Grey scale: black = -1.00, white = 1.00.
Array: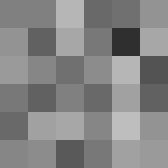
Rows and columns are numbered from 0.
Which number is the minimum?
-0.63
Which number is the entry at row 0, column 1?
0.00
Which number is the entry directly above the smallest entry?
-0.12
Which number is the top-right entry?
0.15
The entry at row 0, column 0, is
0.00
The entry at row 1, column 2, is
0.31
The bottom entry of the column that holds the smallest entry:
0.26
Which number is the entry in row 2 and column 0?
0.21
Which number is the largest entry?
0.49
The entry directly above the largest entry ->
0.26

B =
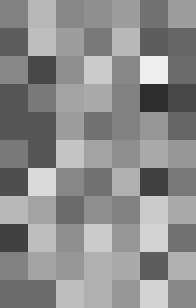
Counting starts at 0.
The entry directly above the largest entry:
-0.27
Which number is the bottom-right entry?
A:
0.06
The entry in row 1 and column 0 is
-0.27
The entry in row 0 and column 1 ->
0.44
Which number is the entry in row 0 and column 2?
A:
0.06
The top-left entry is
0.01
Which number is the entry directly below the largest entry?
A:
-0.65
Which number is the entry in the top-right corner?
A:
0.23
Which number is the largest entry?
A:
0.87
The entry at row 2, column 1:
-0.44
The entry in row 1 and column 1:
0.49
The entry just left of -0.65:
0.01
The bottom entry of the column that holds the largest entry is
0.65
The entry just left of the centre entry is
0.54
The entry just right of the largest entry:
-0.16
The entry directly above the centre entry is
-0.11

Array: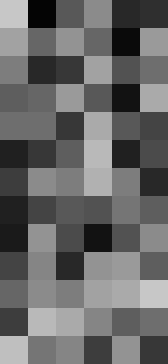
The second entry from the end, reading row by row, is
0.15
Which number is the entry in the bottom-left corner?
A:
0.50
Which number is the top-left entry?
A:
0.56
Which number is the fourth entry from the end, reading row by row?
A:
0.04
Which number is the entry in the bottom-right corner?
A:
-0.57
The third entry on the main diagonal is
-0.57
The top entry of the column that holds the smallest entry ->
-0.97
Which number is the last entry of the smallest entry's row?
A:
-0.63
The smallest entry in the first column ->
-0.80
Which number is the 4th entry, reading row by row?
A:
0.09
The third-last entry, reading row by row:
-0.52
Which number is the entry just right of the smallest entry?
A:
-0.31
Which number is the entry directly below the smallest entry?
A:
-0.20

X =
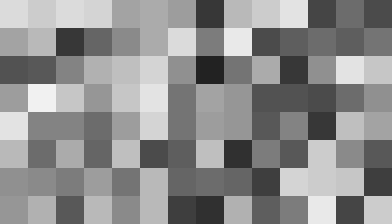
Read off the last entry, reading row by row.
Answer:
0.60
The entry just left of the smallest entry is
0.13
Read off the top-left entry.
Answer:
0.72
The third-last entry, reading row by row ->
0.83
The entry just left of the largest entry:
0.23
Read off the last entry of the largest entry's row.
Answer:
0.13
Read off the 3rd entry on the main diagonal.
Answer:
0.03
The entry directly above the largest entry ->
-0.31
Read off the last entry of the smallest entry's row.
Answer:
0.55
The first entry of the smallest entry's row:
-0.36
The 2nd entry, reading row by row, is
0.60
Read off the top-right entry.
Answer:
-0.41
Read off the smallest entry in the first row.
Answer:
-0.57
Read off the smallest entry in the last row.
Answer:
-0.62
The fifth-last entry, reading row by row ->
-0.26
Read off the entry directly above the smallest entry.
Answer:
-0.03
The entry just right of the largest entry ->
0.55
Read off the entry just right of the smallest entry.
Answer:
-0.09
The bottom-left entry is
0.18
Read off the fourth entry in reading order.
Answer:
0.66
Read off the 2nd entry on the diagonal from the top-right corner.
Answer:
-0.26
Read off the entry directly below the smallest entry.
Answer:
0.28
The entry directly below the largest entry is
0.03
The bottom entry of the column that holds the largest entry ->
0.39
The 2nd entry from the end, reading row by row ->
-0.46

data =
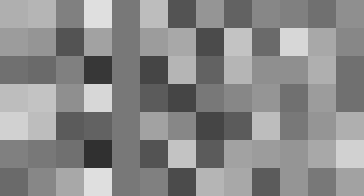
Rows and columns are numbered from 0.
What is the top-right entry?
0.12
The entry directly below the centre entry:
0.06
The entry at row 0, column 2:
0.00
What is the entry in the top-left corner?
0.37
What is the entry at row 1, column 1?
0.17
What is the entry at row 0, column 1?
0.42
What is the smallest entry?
-0.62
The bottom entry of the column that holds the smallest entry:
0.75
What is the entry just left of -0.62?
-0.12
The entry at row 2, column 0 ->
-0.12
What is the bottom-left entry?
-0.17
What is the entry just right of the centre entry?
-0.06
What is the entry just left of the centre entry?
-0.29
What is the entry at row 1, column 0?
0.22
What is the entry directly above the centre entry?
0.42
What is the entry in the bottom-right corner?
0.27
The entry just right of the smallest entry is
-0.06

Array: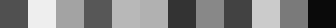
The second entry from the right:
-0.04
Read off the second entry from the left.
0.87
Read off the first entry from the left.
-0.37
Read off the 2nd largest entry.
0.59
